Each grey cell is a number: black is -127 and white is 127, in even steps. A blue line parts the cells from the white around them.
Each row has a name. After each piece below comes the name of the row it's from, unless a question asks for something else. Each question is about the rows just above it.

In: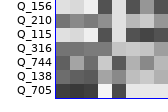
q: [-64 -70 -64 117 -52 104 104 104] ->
Q_705
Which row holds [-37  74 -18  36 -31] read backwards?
Q_744
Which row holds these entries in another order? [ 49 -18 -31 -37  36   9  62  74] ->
Q_138

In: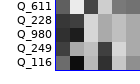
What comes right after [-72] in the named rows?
[-64]
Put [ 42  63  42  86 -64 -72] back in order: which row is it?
Q_228
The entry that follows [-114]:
[56]

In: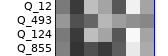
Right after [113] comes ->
[36]
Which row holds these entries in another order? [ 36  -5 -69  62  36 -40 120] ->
Q_124
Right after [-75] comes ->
[-47]
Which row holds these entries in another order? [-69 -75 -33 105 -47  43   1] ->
Q_855

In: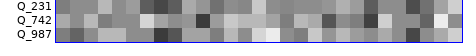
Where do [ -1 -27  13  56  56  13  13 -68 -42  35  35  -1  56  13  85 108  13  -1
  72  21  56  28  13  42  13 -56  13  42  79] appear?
Q_987
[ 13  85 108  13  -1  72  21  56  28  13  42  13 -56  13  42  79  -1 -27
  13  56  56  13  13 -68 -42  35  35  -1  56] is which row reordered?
Q_987

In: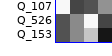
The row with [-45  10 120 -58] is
Q_526
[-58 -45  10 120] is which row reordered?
Q_526
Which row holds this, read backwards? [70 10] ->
Q_153

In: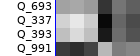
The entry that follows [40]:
[27]
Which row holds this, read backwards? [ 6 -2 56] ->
Q_991
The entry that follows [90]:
[63]
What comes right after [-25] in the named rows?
[-52]
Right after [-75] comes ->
[-10]
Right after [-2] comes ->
[6]

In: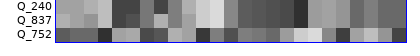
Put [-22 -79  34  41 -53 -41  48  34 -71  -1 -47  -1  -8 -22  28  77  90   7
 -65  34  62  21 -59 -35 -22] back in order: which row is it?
Q_752
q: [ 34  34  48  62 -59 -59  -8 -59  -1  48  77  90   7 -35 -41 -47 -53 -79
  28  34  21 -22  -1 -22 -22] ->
Q_240
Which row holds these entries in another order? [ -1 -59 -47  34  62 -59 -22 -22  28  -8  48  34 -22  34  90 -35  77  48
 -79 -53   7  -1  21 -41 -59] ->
Q_240
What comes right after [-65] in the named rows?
[34]

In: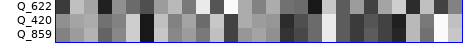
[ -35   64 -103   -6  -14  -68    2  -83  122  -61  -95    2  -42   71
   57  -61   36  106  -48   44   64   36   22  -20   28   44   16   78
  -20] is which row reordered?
Q_420
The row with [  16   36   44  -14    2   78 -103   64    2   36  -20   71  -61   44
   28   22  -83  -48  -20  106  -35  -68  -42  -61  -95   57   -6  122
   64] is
Q_420

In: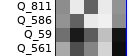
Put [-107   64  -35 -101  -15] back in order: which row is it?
Q_59
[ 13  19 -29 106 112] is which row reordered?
Q_586

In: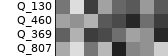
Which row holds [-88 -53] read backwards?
Q_460
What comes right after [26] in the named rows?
[-38]
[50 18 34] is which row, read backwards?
Q_460
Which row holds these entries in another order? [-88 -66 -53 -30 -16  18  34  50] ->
Q_369

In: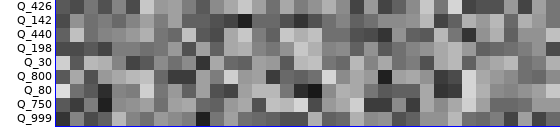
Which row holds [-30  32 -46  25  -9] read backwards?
Q_198
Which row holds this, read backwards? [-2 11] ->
Q_999
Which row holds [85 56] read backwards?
Q_750
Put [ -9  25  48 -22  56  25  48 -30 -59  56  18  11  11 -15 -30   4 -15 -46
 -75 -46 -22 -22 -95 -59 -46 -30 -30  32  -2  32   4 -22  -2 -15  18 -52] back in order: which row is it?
Q_142
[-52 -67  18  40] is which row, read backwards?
Q_800
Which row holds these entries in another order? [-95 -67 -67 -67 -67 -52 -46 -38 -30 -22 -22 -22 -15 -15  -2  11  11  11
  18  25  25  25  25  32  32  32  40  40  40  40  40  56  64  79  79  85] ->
Q_750

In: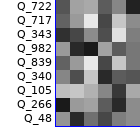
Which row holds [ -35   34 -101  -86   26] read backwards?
Q_982
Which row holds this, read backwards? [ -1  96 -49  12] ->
Q_343
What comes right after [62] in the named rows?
[70]
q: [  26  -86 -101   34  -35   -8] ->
Q_982
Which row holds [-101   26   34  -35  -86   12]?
Q_266

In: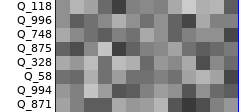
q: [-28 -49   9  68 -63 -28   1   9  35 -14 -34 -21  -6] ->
Q_875
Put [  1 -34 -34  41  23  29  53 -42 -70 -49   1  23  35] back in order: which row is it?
Q_871
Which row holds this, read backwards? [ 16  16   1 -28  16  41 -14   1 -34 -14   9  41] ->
Q_748
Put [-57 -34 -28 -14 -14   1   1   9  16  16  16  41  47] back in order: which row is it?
Q_996

